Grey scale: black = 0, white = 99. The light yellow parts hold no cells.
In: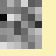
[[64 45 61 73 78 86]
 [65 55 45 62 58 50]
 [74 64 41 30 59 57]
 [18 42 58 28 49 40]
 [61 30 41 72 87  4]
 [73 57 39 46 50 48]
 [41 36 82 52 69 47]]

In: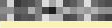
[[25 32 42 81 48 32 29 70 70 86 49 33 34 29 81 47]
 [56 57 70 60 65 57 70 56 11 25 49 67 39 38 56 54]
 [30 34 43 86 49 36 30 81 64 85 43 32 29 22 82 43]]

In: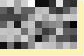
[[64 77 61 74 76 82 55 27  8 43  6]
 [23 33 31 66 42  7 55 82 60 76 70]
 [34 36 79 32 23 51 72 43 77 74 76]
 [ 1 24 57 53 47 28 76 69 11 68 38]
 [76 80 64 78 65 78 63 33 26 27 28]
 [60 36 20 29 75 72 38 37 63 24 37]
 [18 23 89 19  6  5 98 80 63 86 79]]

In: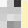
[[63 58 84]
 [83 87 80]
 [77 77 78]
 [21 78 96]]

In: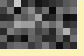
[[16 24  6 28 47 32 23 40 42 37 20]
 [44 14 38 18 16 33 39  5 20  9 40]
 [33 69 47 15 33 26 41 32 38 49 17]
 [23 18 54 41 54 32 61 61 65 38 40]
 [ 8  5 38 16 13 63 43 34 44 18 15]
 [47 39 47  4 43 25 54 40  5 48 25]
 [38 34 24 19 13  8 27 13 78 28 44]]

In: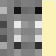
[[57 50 50 58 49 46]
 [18 45 43 19 49 65]
 [85 54 56 85 49 31]
 [60 51 51 60 49 44]
 [92 54 59 91 51 28]
 [54 50 50 53 50 47]
 [ 6 43 41  8 49 71]
 [45 48 49 44 50 53]]
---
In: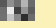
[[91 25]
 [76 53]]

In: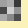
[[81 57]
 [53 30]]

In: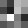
[[12 76]
 [98 47]]

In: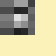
[[29 14]
 [49 86]]

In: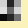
[[40 84]
 [15 43]]

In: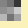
[[61 79]
 [45 63]]

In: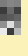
[[41 25]
 [35 39]]

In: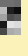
[[12  5]
 [30 34]]

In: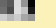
[[29 86]
 [72 79]]
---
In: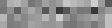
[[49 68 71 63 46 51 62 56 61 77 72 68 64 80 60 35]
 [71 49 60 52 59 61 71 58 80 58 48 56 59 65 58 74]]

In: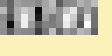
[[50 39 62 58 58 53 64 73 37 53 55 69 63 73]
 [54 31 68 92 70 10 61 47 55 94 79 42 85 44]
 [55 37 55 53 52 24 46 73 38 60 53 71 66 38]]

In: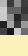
[[71 23 54 24]
 [79 55 14 29]
 [26  9 78 42]]

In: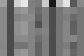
[[62 29 82 90 49 47 79 10 72 88 34 53]
 [53 29 51 53 54 39 49 30 46 49 41 46]
 [53 29 56 59 51 48 51 30 46 52 38 46]
 [52 29 45 45 51 38 49 30 46 48 36 46]]

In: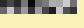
[[16 28 16 46  4 41 47 67 66 79 44]]

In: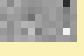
[[66 53 67 59 57 58 61 61 63 17 61]
 [55 60 60 54 44 63 57 62 58 53 58]
 [59 56 63 54 75 47 61 65 58 94 60]]
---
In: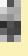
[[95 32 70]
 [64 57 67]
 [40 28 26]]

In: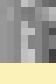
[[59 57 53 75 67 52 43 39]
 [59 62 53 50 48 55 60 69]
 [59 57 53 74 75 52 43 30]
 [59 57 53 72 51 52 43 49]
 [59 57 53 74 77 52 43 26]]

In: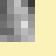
[[36 56 75 49 22]
 [40 50 62 67 57]
 [40 41 63 72 66]]

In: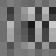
[[44 49 45 42 40 49 41 49]
 [48 28 46 55 66 28 62 26]
 [43 65 42 34 19 65 26 67]
 [47 31 47 54 63 30 59 29]]

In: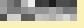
[[59 47 37 71 92 22 25 11 30 30 26]
 [31 80 81 36 38 75 73 68 76 83 70]]

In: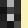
[[17 67 17]
 [12 76 13]]
